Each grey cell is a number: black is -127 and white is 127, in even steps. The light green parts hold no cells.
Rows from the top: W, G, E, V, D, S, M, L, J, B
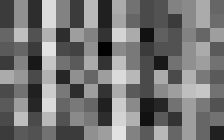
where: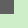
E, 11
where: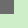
G, 15
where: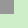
S, 1
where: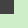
V, 5
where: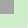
G, 8

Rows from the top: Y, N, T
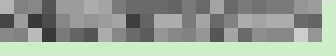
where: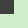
N, 9
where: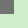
Y, 18
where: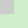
T, 21
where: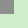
T, 18
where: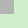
Y, 0
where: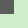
T, 10

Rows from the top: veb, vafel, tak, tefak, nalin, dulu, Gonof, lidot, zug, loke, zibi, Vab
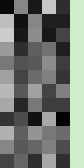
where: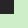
lidot, 1
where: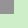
loke, 2

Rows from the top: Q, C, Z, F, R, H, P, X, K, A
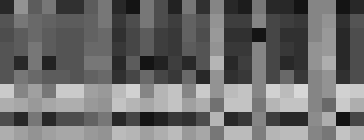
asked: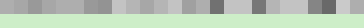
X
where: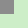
K, 22
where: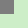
A, 18
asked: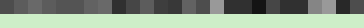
Z
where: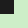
Q, 17
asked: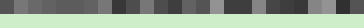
C
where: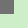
X, 15

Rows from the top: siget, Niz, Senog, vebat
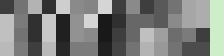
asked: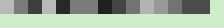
vebat
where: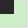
vebat, 4
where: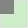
siget, 6
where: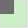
Senog, 12
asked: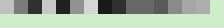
Niz
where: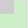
siget, 4

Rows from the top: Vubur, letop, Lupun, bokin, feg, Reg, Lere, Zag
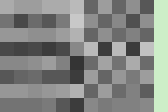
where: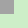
feg, 7
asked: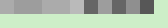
Vubur
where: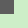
Lere, 10
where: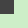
bokin, 1

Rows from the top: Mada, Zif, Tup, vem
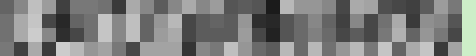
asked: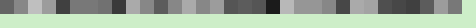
Mada
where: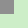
Zif, 30
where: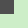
Mada, 27
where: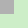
Tup, 28
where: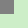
Tup, 22

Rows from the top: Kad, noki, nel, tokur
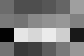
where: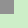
noki, 3
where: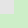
nel, 1
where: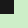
nel, 5
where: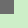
Kad, 0

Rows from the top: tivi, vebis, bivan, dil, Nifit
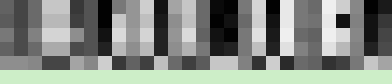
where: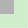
dil, 13
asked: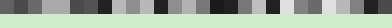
dil
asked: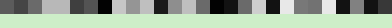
vebis
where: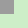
bivan, 9
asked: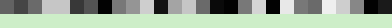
tivi
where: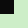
tivi, 15
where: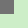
vebis, 22

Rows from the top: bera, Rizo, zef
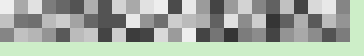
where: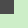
bera, 12
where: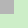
zef, 2
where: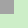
Rizo, 5
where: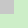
zef, 6
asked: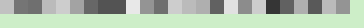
Rizo
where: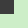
zef, 9

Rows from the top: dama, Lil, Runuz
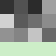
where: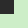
dama, 2
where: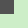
dama, 1
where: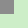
Lil, 3
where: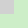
Lil, 0

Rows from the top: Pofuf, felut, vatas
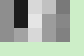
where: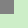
vatas, 4
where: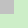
Pofuf, 3
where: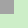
vatas, 1

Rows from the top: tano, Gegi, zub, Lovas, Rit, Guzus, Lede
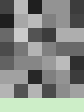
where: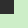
Rit, 5
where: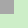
Gegi, 1
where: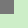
Lovas, 1
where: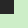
Guzus, 2
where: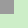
Rit, 3
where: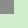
Lede, 4

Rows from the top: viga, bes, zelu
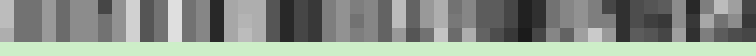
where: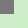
bes, 32
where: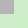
bes, 17
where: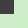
bes, 46

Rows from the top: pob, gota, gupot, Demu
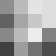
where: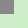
gupot, 0
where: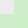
gupot, 2

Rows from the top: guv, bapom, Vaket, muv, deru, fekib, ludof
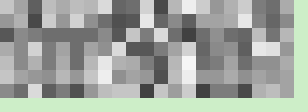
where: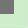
Vaket, 19
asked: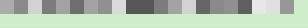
muv
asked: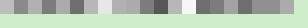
deru
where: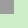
ludof, 12
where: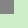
bapom, 18

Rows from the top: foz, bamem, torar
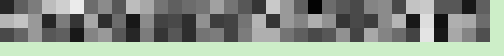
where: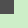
torar, 34
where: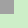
foz, 15
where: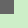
torar, 1
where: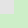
torar, 30

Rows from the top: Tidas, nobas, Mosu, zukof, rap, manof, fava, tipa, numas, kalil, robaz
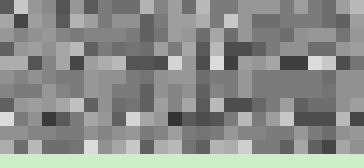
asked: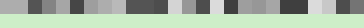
rap
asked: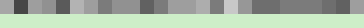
nobas
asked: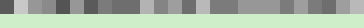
Tidas
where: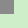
Tidas, 3
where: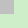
tipa, 5
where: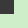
numas, 3
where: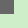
tipa, 18

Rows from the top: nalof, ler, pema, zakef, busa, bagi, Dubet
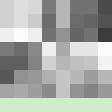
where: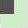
ler, 7
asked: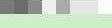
zakef
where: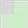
nalof, 2
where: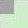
Dubet, 0
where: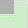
bagi, 3

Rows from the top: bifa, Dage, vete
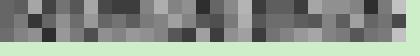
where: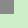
bifa, 16
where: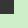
Dage, 2
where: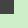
bifa, 3
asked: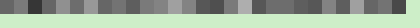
Dage

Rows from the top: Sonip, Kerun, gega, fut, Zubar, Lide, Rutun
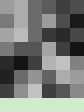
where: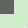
Lide, 3
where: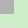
Zubar, 3
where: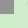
Lide, 2
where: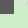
Sonip, 3
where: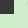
gega, 3
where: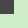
gega, 5

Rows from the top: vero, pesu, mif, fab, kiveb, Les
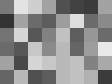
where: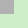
Les, 6
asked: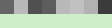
Les
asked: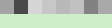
kiveb
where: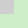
vero, 2
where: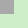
kiveb, 7
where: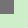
mif, 0
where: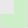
fab, 7

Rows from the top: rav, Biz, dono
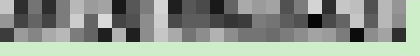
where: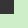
Biz, 16
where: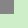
dono, 2
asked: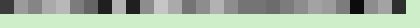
dono
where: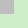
rav, 25
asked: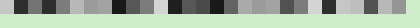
rav
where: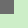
dono, 19

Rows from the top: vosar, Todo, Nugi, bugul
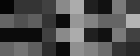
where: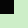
vosar, 0
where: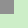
bugul, 5
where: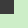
vosar, 9
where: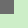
bugul, 7
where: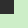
bugul, 3

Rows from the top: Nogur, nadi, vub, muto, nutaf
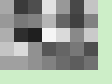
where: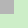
nadi, 3
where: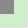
vub, 5

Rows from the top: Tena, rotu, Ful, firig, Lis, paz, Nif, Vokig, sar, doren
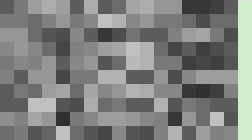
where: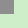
sar, 0
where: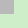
Lis, 9
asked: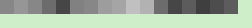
firig
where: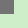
Ful, 9
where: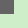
doren, 3

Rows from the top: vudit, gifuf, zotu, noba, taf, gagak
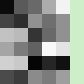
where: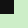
taf, 4
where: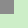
gagak, 2
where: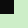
vudit, 0
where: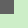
noba, 2
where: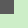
vudit, 1
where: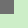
gifuf, 3

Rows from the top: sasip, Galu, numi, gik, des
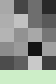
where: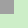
gik, 3
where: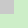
des, 2
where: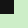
gik, 2
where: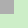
Galu, 0
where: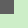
des, 1

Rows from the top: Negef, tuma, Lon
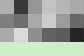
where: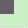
Lon, 3
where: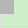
Negef, 4
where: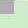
Negef, 0
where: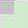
Negef, 3

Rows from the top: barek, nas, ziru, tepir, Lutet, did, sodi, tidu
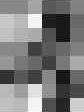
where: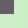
barek, 4
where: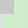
nas, 0
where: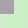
barek, 2
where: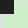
nas, 3
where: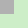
ziru, 1
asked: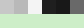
nas

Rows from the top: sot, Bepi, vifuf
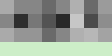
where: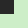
Bepi, 4
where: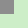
Bepi, 7
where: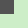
Bepi, 3

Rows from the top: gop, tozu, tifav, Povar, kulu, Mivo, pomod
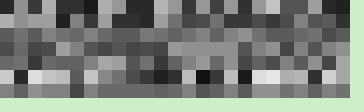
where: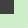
gop, 15
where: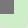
tifav, 10
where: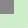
Mivo, 7

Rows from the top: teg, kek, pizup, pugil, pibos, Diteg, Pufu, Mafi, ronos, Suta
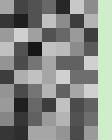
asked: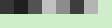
kek
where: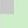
teg, 5
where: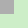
Diteg, 1
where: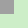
pizup, 2
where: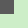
pugil, 6
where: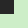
teg, 4
